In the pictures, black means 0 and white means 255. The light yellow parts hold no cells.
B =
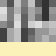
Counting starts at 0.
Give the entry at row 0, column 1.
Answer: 82
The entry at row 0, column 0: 151
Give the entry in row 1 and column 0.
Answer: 221
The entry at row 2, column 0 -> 206
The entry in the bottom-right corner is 151
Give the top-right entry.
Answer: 97
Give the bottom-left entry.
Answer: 66

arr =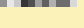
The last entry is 216
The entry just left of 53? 202
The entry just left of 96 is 161

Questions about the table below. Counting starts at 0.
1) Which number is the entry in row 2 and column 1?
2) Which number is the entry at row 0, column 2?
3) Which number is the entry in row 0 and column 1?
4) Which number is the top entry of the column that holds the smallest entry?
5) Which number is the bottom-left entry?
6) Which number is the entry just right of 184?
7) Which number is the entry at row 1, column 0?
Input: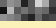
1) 132
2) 132
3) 145
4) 104
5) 145
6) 89
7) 19

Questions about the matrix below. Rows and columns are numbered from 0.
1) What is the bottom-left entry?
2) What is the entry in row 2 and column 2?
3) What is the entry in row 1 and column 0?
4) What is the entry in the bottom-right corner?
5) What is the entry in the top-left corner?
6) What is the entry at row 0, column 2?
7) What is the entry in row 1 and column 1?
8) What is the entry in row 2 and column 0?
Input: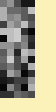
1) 49
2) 147
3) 176
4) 76
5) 121
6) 76
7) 107
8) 176

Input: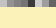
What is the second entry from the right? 158
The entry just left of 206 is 58
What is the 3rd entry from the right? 206

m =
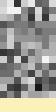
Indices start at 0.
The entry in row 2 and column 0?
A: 191
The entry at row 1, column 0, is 217
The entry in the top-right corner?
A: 217
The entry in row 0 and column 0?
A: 205
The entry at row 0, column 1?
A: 231
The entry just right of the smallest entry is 109
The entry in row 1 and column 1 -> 243
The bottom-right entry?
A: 205
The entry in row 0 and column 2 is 53
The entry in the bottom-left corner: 83
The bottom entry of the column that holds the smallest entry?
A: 161
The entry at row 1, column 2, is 243
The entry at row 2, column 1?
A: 176
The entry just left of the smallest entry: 176

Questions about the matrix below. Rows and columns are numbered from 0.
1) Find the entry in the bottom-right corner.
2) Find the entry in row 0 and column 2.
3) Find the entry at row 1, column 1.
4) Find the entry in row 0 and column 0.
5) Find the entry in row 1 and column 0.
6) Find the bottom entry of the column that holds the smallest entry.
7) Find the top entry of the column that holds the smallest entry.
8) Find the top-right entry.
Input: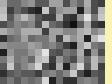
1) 77
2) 105
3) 63
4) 173
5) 186
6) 48
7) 134
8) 63

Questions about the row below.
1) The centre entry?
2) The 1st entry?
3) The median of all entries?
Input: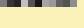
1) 24
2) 125
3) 97

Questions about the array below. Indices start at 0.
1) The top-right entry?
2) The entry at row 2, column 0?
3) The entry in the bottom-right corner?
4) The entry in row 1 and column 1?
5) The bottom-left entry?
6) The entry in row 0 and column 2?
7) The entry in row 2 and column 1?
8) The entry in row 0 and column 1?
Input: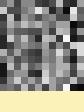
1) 161
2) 53
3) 11
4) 78
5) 108
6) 66
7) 189
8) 149

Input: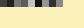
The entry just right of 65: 33
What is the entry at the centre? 193
